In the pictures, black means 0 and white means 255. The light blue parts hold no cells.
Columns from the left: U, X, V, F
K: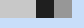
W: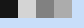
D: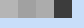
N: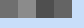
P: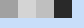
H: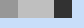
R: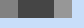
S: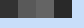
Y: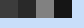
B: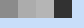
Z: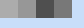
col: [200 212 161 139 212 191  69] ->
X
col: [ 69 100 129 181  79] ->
V
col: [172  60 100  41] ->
F
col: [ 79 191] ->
V
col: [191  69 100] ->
V

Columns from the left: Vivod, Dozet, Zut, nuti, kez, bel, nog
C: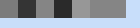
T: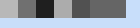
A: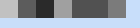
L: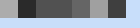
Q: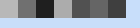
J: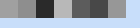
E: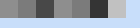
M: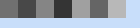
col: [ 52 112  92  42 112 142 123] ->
Dozet
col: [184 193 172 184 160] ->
Vivod
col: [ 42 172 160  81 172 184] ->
nuti
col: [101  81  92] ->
kez
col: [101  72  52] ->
bel

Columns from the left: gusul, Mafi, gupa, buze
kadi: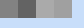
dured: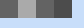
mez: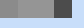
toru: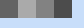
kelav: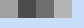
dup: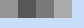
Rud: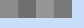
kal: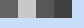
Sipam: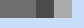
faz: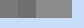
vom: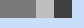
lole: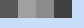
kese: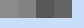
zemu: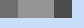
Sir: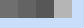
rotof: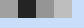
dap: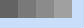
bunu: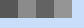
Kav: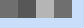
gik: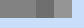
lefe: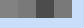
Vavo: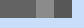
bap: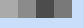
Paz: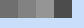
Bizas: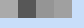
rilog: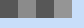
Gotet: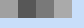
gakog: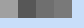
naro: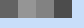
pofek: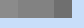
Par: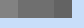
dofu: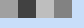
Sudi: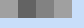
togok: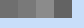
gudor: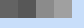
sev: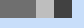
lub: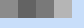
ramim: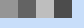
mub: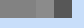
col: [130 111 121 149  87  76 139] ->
gupa
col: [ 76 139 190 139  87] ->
gupa
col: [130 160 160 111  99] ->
gusul
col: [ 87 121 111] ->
gupa
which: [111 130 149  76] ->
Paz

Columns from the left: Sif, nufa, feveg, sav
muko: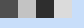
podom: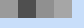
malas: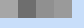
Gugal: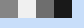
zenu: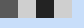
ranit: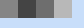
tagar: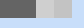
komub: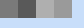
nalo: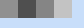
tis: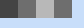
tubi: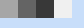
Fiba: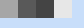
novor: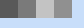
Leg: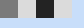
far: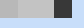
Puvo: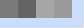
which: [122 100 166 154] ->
Puvo
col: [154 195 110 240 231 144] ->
sav
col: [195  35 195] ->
feveg
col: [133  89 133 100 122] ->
Sif
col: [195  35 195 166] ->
feveg
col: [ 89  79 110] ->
nufa

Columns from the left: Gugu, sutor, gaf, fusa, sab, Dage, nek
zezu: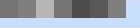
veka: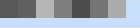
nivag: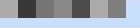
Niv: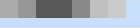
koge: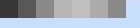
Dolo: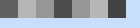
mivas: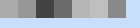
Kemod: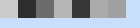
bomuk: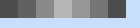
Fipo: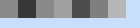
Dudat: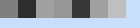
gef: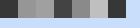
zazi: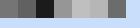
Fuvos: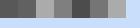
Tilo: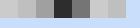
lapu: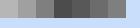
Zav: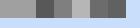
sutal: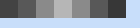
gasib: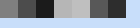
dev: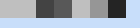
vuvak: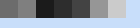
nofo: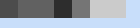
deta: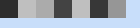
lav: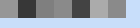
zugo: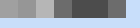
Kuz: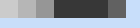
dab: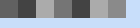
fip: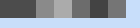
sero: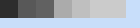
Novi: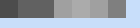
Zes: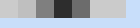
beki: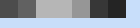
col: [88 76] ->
sutor
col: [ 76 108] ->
fusa
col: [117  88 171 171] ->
Gugu
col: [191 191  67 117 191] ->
sab
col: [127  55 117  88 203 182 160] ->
Gugu
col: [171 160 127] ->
gaf

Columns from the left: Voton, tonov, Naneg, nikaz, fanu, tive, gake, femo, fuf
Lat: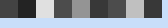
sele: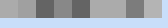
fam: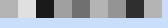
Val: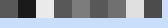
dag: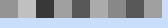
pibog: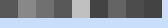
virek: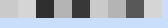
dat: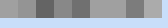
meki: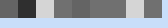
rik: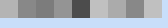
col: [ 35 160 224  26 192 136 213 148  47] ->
tonov
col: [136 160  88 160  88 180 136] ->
nikaz

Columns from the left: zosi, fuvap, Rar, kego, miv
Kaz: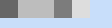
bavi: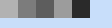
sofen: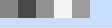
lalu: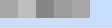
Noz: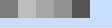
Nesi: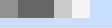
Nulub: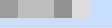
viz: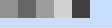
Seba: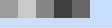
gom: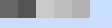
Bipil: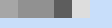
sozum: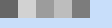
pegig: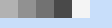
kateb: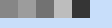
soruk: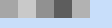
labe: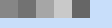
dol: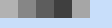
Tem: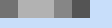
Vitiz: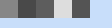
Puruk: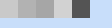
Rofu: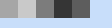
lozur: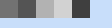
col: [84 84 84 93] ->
miv
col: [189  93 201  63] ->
kego
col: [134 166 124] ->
zosi
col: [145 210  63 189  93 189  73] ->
kego
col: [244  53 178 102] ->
miv
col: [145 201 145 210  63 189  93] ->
kego
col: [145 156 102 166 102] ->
zosi

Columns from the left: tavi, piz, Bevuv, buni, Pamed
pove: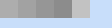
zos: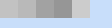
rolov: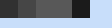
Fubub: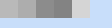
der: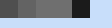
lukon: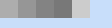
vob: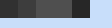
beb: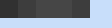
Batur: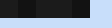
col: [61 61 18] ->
piz
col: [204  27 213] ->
Pamed
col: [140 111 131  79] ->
Bevuv
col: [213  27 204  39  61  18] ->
Pamed
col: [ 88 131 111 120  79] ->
buni
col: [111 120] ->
buni

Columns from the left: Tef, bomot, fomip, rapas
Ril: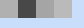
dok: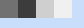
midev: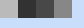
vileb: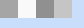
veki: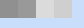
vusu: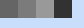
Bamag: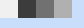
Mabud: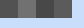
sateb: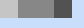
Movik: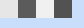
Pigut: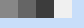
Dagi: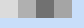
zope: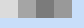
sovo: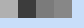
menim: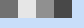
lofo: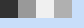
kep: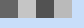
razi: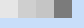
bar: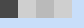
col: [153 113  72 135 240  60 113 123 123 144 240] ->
fomip
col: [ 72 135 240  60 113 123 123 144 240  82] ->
fomip
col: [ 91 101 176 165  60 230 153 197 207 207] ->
bomot
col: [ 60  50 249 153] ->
bomot
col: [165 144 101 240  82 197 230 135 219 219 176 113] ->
Tef
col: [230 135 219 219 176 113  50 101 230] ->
Tef

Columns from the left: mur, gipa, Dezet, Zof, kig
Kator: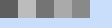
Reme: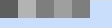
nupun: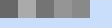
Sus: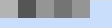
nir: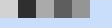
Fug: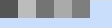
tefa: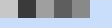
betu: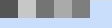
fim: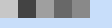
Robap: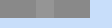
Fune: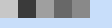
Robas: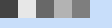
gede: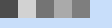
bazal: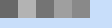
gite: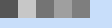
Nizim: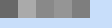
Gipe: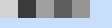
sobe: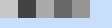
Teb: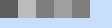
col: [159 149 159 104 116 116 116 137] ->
Dezet
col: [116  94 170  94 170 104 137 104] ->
Zof
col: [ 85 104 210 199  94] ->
mur
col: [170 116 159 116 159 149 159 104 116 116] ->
Dezet
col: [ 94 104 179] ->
mur
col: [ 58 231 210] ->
gipa

